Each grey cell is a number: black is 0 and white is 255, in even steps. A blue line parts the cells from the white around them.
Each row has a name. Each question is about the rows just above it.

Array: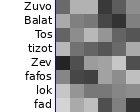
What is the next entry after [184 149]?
[100]
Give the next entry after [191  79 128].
[51]
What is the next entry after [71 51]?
[128]

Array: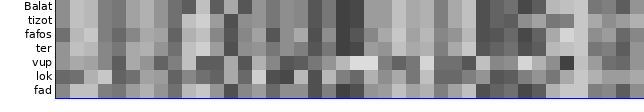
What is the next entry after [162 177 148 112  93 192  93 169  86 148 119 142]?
[135]
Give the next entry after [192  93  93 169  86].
[177]
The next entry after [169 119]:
[192]
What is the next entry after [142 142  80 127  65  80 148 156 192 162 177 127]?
[162]

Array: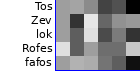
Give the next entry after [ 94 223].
[75]
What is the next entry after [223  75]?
[123]
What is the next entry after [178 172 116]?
[94]
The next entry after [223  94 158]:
[110]
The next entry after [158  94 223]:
[75]
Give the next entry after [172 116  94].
[16]

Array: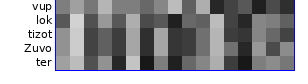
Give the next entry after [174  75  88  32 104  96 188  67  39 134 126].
[96]
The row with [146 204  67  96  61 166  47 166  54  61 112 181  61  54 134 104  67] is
tizot
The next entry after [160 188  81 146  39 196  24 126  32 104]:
[134]
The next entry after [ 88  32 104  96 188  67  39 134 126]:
[96]
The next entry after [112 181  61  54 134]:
[104]

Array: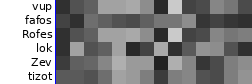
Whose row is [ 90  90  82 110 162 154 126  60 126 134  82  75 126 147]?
tizot
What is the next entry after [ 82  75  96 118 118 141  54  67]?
[54]
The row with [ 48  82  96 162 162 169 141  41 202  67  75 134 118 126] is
Rofes
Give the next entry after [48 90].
[147]
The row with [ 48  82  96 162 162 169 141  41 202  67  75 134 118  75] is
vup
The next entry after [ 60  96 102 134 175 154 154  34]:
[175]
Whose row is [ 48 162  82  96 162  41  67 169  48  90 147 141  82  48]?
lok

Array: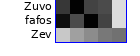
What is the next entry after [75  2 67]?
[220]
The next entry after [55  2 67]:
[75]
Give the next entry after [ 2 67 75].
[220]
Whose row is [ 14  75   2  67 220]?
fafos

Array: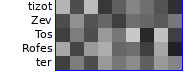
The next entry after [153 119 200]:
[40]
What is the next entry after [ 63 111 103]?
[90]

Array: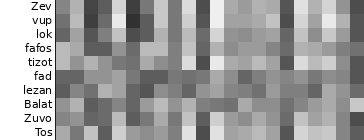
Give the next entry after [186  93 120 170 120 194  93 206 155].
[141]
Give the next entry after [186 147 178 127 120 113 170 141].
[141]
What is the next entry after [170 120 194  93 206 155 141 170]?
[147]
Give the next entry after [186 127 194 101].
[178]
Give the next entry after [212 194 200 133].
[93]
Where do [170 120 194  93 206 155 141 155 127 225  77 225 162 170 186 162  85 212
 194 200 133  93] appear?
Tos
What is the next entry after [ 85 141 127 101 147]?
[162]

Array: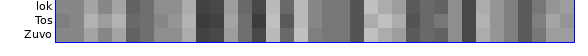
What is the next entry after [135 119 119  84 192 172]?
[157]
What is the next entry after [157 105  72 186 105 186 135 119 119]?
[84]

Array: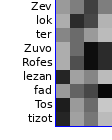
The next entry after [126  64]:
[126]
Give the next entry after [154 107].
[200]
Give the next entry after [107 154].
[187]
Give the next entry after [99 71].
[8]
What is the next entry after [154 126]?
[64]

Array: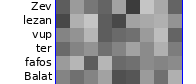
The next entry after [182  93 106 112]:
[155]
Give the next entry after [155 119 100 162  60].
[197]
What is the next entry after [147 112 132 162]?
[139]
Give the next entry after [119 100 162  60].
[197]

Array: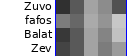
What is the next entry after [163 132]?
[193]
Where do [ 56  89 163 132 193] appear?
Balat
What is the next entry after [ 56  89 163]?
[132]

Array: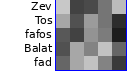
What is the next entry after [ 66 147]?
[124]
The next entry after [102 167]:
[194]
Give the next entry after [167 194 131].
[58]
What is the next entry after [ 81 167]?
[131]
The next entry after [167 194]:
[131]
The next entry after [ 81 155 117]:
[45]
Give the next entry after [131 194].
[102]

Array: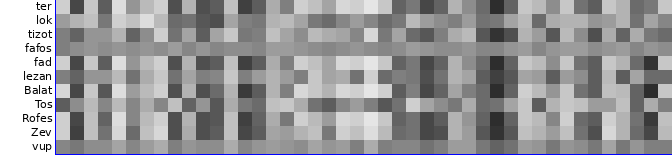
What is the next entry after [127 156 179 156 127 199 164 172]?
[114]
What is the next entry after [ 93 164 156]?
[179]
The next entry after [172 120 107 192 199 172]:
[114]
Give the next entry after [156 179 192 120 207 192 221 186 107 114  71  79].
[179]

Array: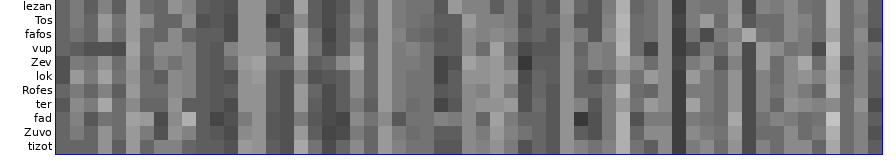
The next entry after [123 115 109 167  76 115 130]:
[123]
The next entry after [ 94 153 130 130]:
[123]
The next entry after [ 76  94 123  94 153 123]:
[109]
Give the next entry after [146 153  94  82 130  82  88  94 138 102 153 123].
[115]
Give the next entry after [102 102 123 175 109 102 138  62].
[123]

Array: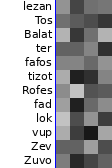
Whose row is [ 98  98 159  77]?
Zev
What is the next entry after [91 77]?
[55]
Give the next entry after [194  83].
[91]
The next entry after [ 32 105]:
[140]
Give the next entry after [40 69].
[98]
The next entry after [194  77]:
[147]

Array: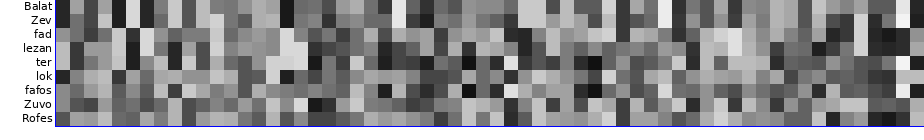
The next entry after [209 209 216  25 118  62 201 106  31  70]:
[62]
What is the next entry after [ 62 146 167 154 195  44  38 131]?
[188]
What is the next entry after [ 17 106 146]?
[77]
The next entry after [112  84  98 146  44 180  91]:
[98]
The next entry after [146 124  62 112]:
[195]

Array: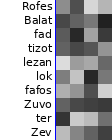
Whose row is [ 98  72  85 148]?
tizot
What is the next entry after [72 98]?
[120]

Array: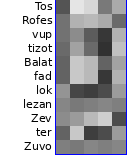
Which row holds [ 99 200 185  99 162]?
Balat
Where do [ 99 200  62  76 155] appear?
ter
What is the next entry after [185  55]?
[178]

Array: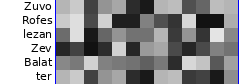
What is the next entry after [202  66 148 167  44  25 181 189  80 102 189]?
[181]
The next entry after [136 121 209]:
[129]
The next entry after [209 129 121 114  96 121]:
[44]

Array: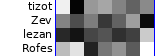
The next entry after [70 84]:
[48]
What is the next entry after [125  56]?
[98]

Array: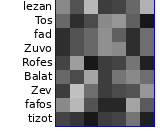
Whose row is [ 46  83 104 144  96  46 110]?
fad
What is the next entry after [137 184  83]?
[39]

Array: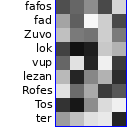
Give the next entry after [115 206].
[122]
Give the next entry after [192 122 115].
[206]
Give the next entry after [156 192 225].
[233]
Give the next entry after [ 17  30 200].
[178]
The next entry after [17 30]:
[200]
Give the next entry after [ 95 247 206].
[73]

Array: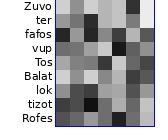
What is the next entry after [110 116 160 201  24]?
[96]
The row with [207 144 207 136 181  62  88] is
Balat
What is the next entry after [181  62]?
[88]
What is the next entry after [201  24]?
[96]

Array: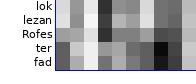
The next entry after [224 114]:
[101]
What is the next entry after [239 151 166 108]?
[95]
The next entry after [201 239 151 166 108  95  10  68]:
[201]
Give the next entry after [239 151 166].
[108]

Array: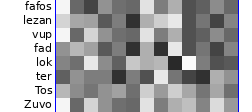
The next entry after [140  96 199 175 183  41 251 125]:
[81]
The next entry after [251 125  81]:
[89]
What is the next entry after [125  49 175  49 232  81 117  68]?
[132]
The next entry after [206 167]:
[117]
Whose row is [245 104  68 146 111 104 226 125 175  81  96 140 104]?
fafos

